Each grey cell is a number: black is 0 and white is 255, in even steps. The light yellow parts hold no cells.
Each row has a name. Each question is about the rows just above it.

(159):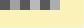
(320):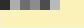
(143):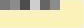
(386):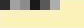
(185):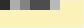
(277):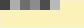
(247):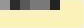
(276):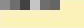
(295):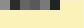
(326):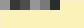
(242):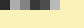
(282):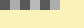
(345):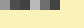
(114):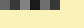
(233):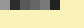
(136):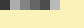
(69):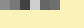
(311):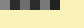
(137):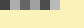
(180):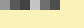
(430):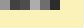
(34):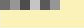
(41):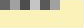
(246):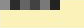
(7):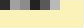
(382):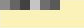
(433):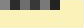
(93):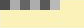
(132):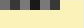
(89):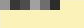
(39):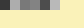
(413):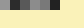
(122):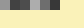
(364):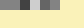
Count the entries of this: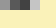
4
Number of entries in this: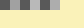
6

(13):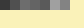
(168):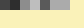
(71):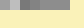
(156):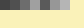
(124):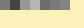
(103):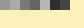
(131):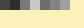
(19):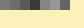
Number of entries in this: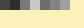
7
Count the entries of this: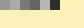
6
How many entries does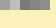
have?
5
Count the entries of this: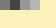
4

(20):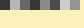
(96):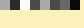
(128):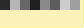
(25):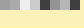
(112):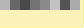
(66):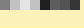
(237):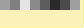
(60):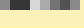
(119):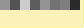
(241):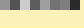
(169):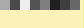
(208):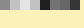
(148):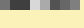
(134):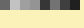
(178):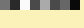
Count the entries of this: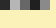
5
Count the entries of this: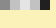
5

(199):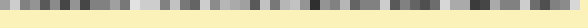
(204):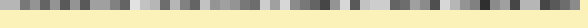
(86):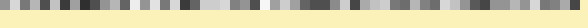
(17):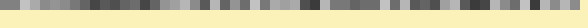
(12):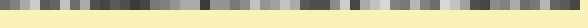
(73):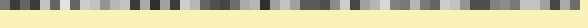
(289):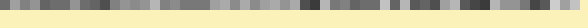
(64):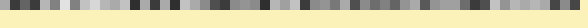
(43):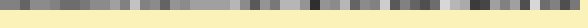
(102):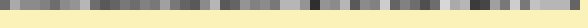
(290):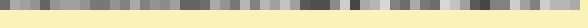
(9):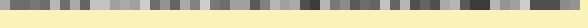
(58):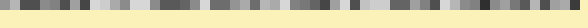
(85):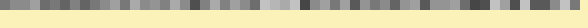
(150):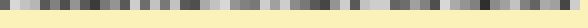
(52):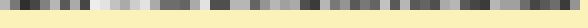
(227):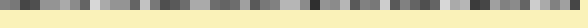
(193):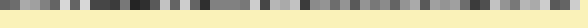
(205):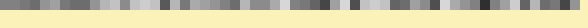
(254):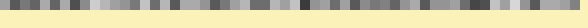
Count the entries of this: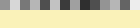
14
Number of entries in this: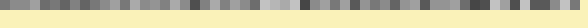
58
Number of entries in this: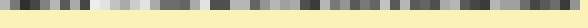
58
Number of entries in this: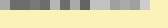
15
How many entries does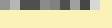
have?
10

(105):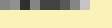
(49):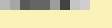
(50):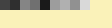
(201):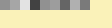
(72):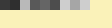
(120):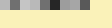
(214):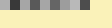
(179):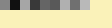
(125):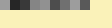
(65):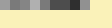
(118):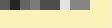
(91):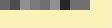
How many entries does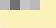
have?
4
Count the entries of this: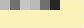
6
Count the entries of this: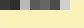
7

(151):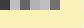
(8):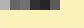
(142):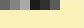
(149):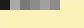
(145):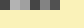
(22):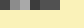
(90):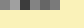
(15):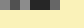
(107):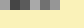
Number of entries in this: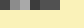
6
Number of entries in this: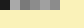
6
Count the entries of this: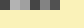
6
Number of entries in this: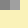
2
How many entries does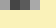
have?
4

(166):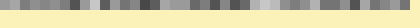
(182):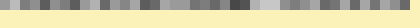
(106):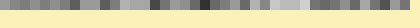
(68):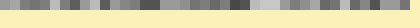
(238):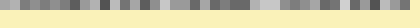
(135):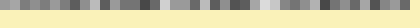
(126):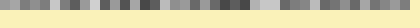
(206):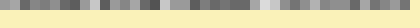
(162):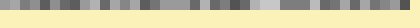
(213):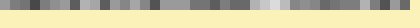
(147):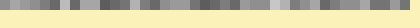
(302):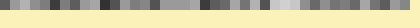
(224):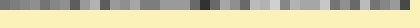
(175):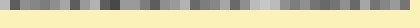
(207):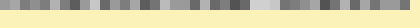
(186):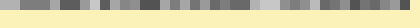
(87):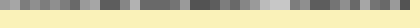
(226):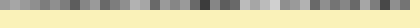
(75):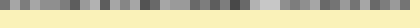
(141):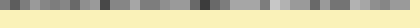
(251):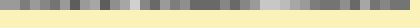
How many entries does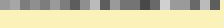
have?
22
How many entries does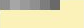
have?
6

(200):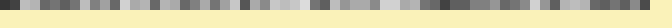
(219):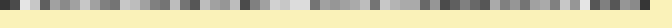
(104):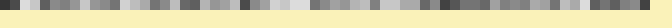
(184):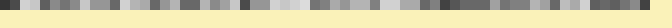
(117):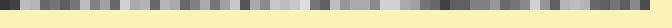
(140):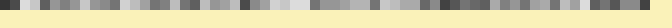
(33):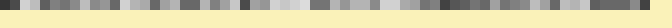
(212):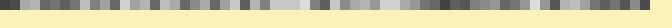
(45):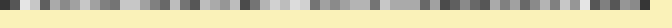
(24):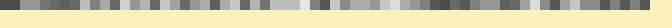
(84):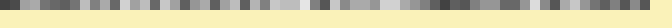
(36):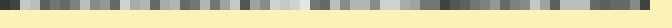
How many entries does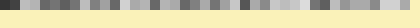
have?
41
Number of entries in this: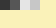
4
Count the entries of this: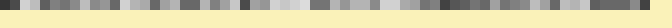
65

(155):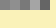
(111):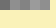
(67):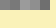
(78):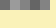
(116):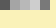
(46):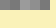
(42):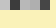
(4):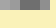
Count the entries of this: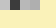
4
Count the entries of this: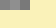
3
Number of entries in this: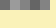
5
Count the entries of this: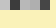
5

